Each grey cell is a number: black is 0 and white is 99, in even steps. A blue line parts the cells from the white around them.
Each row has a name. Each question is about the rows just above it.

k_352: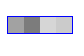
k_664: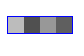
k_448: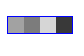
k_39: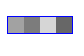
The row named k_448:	[63 48 83 22]
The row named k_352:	[63 48 83 79]

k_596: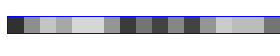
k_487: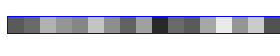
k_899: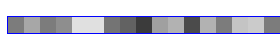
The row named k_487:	[35 41 69 58 52 76 55 38 62 16 41 35 65 91 58 79 32]
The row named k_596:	[19 55 76 65 83 83 58 23 45 26 52 26 58 79 73 73 45]

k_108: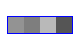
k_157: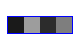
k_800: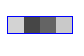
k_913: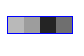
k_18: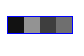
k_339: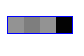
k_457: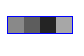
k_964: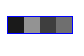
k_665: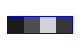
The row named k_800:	[82 27 39 78]
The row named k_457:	[53 36 14 65]

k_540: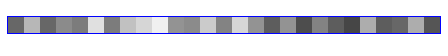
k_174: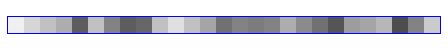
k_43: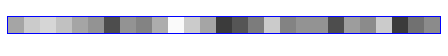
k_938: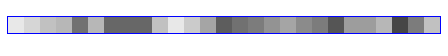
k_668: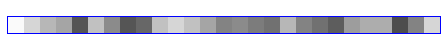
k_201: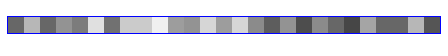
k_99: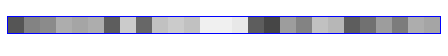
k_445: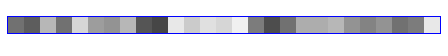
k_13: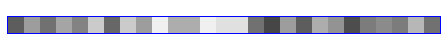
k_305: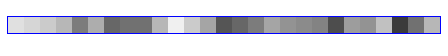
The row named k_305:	[87 83 79 71 48 67 40 44 44 71 93 79 64 33 40 48 64 57 54 51 30 61 57 75
 23 44 71]
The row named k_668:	[97 83 71 64 33 75 54 33 40 75 83 75 64 51 54 48 44 71 51 44 36 61 67 67
 30 51 83]
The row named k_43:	[64 79 83 75 64 57 30 57 51 67 97 79 64 23 33 48 79 51 57 57 30 61 54 79
 23 44 54]
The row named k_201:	[40 71 40 57 48 87 44 79 79 93 61 57 83 61 83 54 36 57 30 54 40 27 64 40
 40 71 33]
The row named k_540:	[40 71 40 54 48 87 48 75 83 93 57 54 79 51 83 57 36 57 30 51 36 27 67 36
 40 67 33]
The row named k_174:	[93 83 75 67 36 75 51 36 40 75 87 75 64 44 51 48 51 67 54 44 33 61 64 71
 30 51 79]

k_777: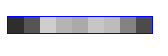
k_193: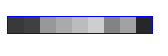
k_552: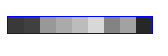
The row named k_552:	[22 25 59 66 73 84 51 63 15]
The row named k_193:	[22 25 59 66 73 80 51 63 15]

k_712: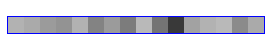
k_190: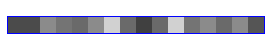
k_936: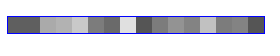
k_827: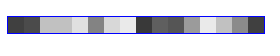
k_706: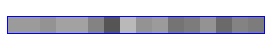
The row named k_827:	[25 29 75 75 87 51 84 91 22 37 33 60 91 75 54 25]
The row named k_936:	[37 37 66 69 78 48 41 87 33 48 57 51 75 48 51 33]
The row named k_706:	[60 60 57 63 63 51 33 72 57 60 45 48 57 41 51 48]

